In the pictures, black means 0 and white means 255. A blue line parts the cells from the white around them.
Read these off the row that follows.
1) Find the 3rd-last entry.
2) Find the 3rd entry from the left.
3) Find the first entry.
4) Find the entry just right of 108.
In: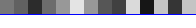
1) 196
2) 44
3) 119
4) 152

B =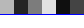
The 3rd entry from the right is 225
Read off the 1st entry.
184
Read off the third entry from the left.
124
